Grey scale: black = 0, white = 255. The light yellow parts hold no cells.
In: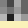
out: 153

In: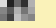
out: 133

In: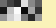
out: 151

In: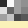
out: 88

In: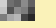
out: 40

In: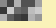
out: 150

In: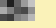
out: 183

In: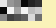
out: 111

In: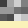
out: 195
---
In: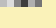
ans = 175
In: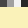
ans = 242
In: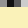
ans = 88
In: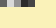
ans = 43
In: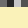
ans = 198
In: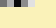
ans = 140
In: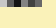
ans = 65
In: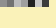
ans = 201
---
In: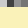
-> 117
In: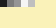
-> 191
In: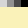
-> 0
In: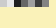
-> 131
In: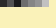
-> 193
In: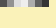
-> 52
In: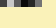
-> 116
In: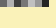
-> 36
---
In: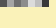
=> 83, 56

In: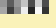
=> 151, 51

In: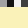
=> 162, 62

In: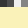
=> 53, 132

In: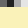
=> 103, 229

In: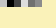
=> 196, 140
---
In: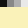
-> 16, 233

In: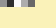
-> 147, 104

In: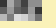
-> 54, 113

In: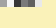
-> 162, 233

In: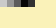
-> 202, 49

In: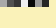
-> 169, 38
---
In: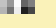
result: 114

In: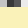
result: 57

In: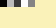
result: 188

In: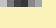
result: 122

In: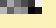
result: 101

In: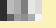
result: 99

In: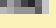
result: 172
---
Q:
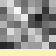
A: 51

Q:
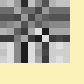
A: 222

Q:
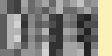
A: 119

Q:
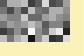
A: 118

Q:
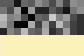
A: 130

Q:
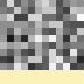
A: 126
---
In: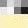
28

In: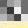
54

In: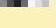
34

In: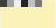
36

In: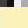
19

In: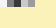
57

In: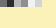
44

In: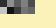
18

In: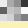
55
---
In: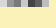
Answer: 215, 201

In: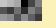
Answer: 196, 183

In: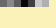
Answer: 202, 176

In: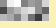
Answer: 252, 240

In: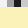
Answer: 243, 201

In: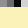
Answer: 210, 144
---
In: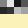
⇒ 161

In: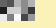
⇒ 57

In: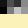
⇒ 153

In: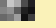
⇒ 18

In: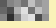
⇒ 162

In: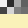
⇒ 111
